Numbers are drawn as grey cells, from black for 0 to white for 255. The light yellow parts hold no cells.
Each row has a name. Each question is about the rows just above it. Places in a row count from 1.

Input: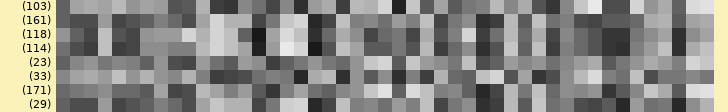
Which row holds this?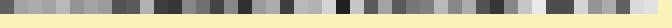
(103)
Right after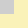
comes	[212]
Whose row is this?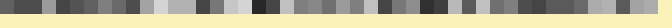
(161)

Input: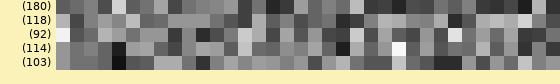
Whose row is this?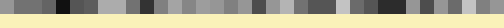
(103)
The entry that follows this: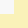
[93]
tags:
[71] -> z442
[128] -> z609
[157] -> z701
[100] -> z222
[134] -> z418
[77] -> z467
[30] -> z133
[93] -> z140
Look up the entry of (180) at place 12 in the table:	z418
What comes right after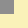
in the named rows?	[128]
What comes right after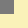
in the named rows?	[203]
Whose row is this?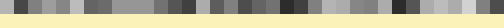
(118)

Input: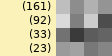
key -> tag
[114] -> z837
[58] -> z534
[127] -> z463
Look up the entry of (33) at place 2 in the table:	z534
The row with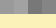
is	(23)

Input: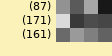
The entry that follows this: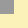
[127]
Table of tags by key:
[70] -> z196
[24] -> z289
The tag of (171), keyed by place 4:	z196
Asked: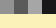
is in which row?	(87)

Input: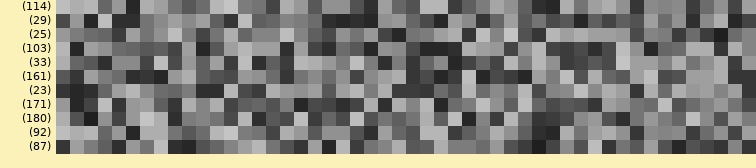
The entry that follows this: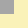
[145]
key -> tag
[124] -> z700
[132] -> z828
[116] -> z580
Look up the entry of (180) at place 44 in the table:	z700

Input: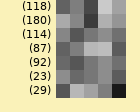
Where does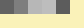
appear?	(87)
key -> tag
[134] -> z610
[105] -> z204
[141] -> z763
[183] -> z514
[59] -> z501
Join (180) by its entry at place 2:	z610

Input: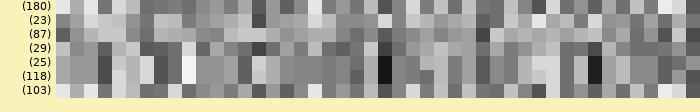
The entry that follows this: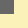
[168]
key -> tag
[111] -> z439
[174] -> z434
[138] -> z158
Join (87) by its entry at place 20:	z434
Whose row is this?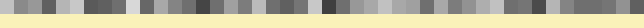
(29)
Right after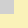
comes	[174]

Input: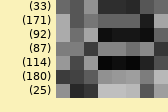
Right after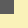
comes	[145]
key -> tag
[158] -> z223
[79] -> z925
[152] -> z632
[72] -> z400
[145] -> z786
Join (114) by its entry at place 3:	z632
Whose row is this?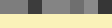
(87)
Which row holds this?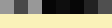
(114)
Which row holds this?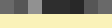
(33)
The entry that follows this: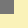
[99]

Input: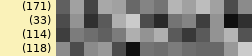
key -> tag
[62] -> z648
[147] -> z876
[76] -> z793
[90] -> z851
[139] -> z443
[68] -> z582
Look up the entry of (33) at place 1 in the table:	z793
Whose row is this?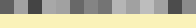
(171)
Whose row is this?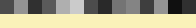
(33)
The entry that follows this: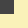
[168]

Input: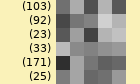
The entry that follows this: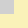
[180]
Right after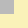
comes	[138]

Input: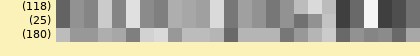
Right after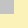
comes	[63]
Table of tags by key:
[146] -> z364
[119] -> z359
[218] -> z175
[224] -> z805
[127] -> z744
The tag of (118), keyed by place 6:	z805
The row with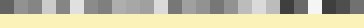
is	(118)

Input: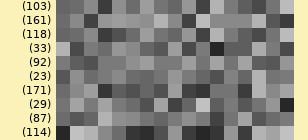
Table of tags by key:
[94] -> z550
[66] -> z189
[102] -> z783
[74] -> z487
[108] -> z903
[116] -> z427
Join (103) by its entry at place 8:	z427
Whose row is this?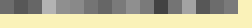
(87)
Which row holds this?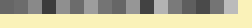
(103)
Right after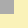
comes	[122]
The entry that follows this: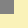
[102]

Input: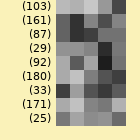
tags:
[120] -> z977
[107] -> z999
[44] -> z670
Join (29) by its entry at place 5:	z977
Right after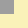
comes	[83]
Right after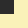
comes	[120]
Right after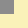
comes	[146]
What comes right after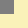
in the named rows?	[83]
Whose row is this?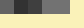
(87)
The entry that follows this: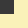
[91]

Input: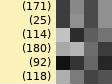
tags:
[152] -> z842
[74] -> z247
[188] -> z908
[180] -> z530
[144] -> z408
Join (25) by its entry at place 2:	z408
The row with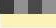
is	(25)
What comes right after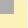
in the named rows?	[123]
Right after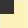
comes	[102]

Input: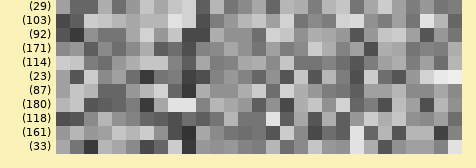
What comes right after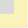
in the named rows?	[145]
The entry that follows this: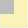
[160]
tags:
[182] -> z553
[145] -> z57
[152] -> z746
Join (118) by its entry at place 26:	z57
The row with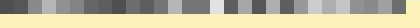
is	(118)
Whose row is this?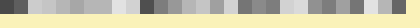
(103)
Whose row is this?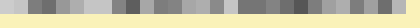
(114)

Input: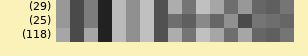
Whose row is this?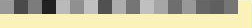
(29)

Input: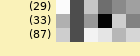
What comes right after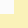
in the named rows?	[77]
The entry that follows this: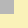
[214]
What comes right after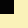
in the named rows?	[206]

